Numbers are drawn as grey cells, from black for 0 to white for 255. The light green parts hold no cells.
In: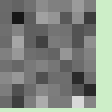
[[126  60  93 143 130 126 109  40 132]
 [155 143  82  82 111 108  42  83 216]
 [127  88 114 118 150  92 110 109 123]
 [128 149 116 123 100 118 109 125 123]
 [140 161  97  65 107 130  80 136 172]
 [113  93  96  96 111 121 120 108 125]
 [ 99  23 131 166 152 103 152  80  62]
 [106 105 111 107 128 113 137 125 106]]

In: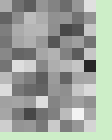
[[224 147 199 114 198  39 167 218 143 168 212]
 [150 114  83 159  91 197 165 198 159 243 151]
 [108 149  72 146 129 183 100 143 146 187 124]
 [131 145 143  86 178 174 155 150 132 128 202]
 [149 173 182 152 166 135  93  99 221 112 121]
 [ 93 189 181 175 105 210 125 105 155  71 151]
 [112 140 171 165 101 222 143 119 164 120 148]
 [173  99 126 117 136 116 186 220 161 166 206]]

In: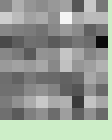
[[119 186 116  11 150 177 147 105 167 105]
 [200 187  96 108 133 159 168 143 195 144]
 [ 85 173 139 117 166 150 105  84  58  96]
 [162 245 154 102 197 193  98  96 177 158]
 [152 143 136  90 144 136 105 131 170 108]
 [140 170 114 109 147 167 107 146 200 144]
 [149 162 123 112  90 154 120 136 171 127]
 [174 187 127  92 122 162  98 113 144  90]
 [132 206 135  73 135 154 110 112 123 111]]

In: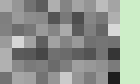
[[164 175 216 114  53 123  29]
 [188 120 102 117 116 145 152]
 [149 134 127 113  83 152 125]
 [164  77  91 153  94 159 150]
 [132 121 171 132 107 126 202]
 [175  84 133 162 112 107 149]
 [ 92 137 154  95  70 126 115]
 [114 141 120 162  88 122 161]
 [150 154 109 214  91 137 166]
 [173 127 129 155 176 177 114]]

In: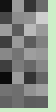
[[107 206 153 128 152 135 101 160  95]
 [ 52 145 185  92 158 104  51 146  93]
 [156 141  91 154 116 123 156 110 110]
 [ 18  71 157  62 136  62  10 115  98]]

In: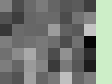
[[ 62 134 196   5  45  28 125]
 [ 91 115  89 113  92  86 104]
 [ 86  76  97  76 145 122 191]
 [101 106 156 110  76  58 120]
 [123 107 102 121 120 133 102]
 [106 102 103 114 169 154 160]
 [ 77  61 107 108 139 102  83]
 [130  82  55 126 112 125  97]]
